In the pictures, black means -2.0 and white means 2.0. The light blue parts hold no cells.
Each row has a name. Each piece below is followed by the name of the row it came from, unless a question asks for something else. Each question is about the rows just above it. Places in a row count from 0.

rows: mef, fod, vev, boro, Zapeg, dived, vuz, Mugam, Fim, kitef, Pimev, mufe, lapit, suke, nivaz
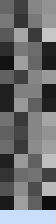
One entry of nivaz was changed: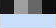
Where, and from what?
2, [-0.5]
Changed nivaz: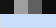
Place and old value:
0, [-1.6]
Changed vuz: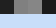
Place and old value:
2, [0.0]
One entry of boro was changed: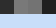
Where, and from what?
2, [-0.3]

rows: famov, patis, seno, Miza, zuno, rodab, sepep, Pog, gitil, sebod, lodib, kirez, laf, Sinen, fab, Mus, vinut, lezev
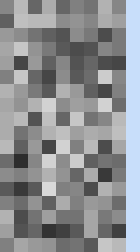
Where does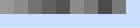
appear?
seno
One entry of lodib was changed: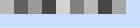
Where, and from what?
7, [-0.8]
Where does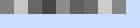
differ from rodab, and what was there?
5, [-0.6]

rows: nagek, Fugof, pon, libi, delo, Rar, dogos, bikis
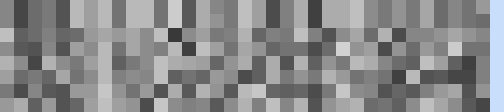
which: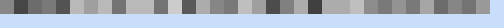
nagek
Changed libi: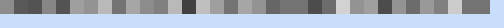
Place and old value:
6, [0.2]
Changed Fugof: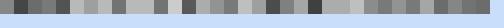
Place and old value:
21, [0.7]

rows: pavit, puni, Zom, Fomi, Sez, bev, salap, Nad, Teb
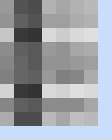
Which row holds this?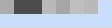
Teb
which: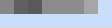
Nad
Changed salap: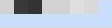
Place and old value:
3, [1.4]
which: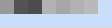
pavit
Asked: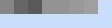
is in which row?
Sez

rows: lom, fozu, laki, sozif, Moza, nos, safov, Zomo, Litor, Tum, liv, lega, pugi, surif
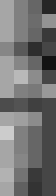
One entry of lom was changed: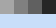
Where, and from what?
2, [-0.4]
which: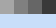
laki
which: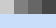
Tum
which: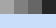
lom

